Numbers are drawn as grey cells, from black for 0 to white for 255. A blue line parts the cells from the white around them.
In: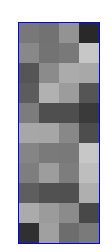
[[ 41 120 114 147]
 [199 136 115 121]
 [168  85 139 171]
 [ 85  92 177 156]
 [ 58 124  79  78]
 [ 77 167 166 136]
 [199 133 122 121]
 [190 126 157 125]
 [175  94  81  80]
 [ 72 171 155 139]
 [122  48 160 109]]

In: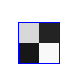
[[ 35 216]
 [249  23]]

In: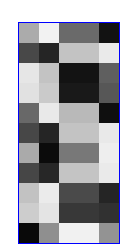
[[ 18 171 242 106 106]
 [234  72  37 195 195]
 [ 95 230 195  19  19]
 [ 87 225 202  25  25]
 [ 15 104 233 185 185]
 [233  71  37 195 195]
 [238 170  11 120 120]
 [234  70  39 196 196]
 [ 37 194 235  74  74]
 [ 49 205 228  56  56]
 [147   9 143 241 241]]

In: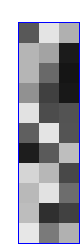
[[176  88 228]
 [ 27 181 163]
 [ 21 181 105]
 [ 24 145  64]
 [ 83 226  76]
 [ 84  95 228]
 [190  29  90]
 [ 72 213 183]
 [109 185 226]
 [ 65 189  47]
 [177 231 122]]

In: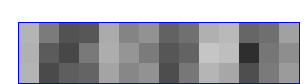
[[161 180 123  82  87 171 132 146  98 112 176 185 102 111]
 [142 177  91  71 121 173 149 123  86  99 197 190  46 118]
 [155 180  74  94 100 164 135 146  77 119 181 167  78 122]]

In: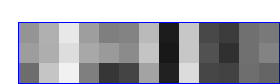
[[121 148 176 232 158 127 131 186  28 199  72  60 112]
 [131 157 174 221 168 154 139 196  24 199  81  48 112]
 [101 109 197 241 127  54  68 163  33 220  70  66 110]]
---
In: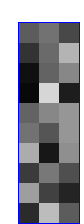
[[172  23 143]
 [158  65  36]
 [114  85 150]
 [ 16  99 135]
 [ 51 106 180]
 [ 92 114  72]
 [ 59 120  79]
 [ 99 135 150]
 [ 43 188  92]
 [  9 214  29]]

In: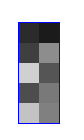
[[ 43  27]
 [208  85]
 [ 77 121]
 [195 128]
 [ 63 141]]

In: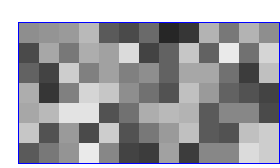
[[173  54 128 213 198 142 113  82 192 154  98  82  67]
 [ 98  67 205 128 161 128 142  98 167 167 113  60 192]
 [198  82 154  74 205  82 120 154 192  90  82 192 205]
 [ 90 120 148 234 135  67  60 161  60 135 135 219 205]
 [142 148 154 185  90  74 106  38  54 179 120 179 142]
 [ 74 167 120 173 161 219  67  98 198  98 234 113 213]
 [167 185 227 227  82 113 173 185 179  90 135 135  74]]

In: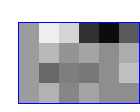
[[156 104 126 119 142 192]
 [156 178 134 164 142 142]
 [156 185 148 164 142 172]
 [156 238 213  49  12  89]]

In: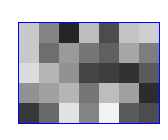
[[ 56 104 226 132 242  90  76]
 [201 110 154 118  96 166 125]
 [201 132  37 189  76 195 207]
 [146 160 181 118 189 160  44]
 [220 181 146  68  62  50  90]]

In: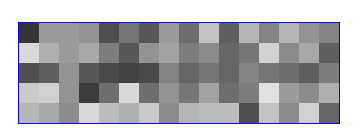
[[ 79  95 147  87  73  66  73 131 102 118 102 131 118 110  95 125]
 [ 53 155 155 147  79 118  87 155 110 196  95 182 131 182 147 131]
 [182 168 139 217 188 175 202 139 182 188 188  79 196 139 209 102]
 [217 175 155 168 125  87 147 162 125 139 102 118 209 139 168  95]
 [202 209 147  60 110 217 110 147 118 162 110 125 225 155 139 175]]
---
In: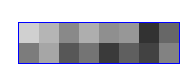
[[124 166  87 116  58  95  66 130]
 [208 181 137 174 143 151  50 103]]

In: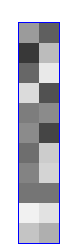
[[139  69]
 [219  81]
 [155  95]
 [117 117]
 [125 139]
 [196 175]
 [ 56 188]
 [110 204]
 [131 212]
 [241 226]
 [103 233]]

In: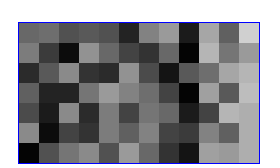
[[138  12  67  51 124  96 130  67  59 130  96 174]
 [ 75  27 138  43 124  67 117 104  27  67 181 174]
 [ 96  35  35 117 154 130 110  67   4 160  89 189]
 [124  59  12 146 104  67  51 104   4 181 117 154]
 [  4  81 117 138  81 154 104  51  20 160 154 174]
 [ 43  89 138  51  43 146  75  20  89 110 166 181]
 [104 110  81  89  81  35 130 154  27 166  96 208]]

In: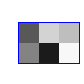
[[131  27 248]
 [ 88 211 190]]

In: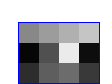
[[  6  80 235  13]
 [ 45  94 108  57]
 [136 156 176 197]]

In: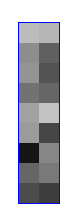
[[ 76  62]
 [155  69]
 [148  83]
 [141  96]
 [114 102]
 [102 121]
 [ 21 134]
 [188 182]
 [162 194]]
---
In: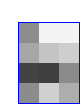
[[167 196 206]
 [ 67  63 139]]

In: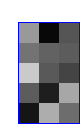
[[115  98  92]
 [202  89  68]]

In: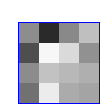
[[ 78 247 218]
 [140 194 184]]

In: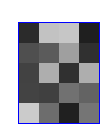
[[ 79  91 159]
 [ 66 174  48]]

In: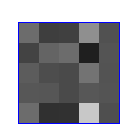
[[ 67 100 108]
 [ 92  77  74]]

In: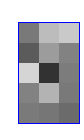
[[ 91 156 130]
 [213  50 124]]

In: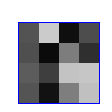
[[ 79  11 125]
 [ 92  62 195]]
